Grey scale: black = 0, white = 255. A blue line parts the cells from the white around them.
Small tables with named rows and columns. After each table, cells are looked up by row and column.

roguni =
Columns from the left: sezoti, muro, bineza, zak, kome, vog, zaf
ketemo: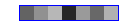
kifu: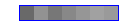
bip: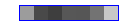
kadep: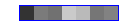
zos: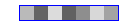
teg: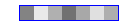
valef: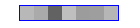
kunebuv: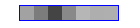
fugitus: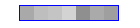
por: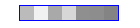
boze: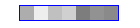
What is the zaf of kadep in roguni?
130
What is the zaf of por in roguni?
132
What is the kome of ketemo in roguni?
154
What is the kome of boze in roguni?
125
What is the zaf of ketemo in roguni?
177
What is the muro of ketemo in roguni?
145
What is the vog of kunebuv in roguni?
174
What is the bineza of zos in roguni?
220
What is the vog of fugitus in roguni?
170
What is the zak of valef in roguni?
191
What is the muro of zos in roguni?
100
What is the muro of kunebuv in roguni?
124
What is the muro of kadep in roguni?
123
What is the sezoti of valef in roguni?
184
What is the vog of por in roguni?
141
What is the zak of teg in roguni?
113
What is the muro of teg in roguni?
233
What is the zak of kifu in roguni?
136
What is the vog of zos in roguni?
216
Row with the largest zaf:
bip

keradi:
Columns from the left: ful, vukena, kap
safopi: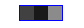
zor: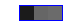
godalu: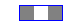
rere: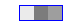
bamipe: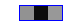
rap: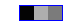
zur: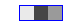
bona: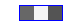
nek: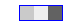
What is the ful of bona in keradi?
103
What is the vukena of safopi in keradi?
25
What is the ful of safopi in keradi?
65
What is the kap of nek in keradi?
98
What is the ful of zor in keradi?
27
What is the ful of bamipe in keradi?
146
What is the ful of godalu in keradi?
129
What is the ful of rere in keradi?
235
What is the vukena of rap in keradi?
174
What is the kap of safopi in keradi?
139
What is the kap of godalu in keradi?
129

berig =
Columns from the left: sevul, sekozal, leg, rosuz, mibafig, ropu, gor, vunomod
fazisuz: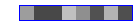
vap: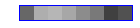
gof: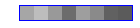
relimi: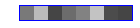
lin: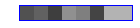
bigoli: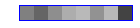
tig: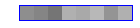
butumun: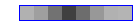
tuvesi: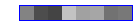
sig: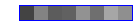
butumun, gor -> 177
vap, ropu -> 121
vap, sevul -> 103
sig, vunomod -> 143
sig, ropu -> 111
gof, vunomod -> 91
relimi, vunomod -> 69
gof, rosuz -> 108
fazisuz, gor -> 179
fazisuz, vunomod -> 79
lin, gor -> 179
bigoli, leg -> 142
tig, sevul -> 142
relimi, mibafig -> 130
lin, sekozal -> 97

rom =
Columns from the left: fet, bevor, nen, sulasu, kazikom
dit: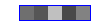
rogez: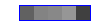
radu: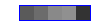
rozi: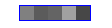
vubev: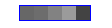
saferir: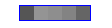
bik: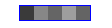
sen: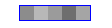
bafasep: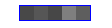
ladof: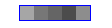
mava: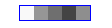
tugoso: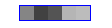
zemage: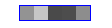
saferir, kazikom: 101
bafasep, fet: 72
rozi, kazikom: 71
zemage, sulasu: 77
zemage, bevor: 198
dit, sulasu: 73
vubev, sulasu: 155
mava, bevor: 150
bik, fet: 58
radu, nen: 137
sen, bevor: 184
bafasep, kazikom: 94
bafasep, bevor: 86
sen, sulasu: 110
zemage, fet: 147
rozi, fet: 128
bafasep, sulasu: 127
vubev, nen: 130
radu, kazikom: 51

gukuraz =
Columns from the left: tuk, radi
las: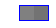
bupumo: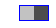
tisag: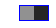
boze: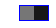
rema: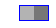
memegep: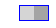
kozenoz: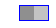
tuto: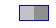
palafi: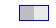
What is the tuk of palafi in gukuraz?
190
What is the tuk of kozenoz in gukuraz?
143
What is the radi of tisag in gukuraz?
38
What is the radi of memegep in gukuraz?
164
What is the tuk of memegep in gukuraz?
213
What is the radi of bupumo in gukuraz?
77
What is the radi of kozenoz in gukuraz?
195
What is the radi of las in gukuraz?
115
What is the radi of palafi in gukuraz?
232
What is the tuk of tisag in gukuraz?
145
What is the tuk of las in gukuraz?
128
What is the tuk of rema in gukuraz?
179
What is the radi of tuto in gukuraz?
143
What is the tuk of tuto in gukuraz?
195
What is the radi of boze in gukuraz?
24
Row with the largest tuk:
memegep

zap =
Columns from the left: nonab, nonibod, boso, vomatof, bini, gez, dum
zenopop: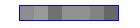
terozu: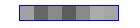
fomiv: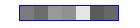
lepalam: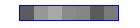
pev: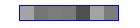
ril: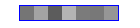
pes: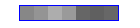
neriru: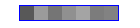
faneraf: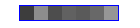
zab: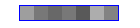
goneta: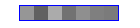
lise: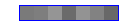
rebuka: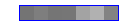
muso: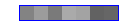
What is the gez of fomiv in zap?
91
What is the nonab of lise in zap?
122
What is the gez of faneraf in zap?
104
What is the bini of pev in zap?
80
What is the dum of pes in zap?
103
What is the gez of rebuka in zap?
177
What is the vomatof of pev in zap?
122
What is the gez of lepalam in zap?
91
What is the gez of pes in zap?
96
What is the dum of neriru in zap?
130
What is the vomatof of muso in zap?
170
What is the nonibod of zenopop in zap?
154
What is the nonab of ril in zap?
117
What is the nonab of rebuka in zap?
116
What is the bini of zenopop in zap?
145
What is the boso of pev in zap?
125
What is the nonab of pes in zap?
135
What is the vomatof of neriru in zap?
144
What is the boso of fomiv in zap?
153
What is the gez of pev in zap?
164

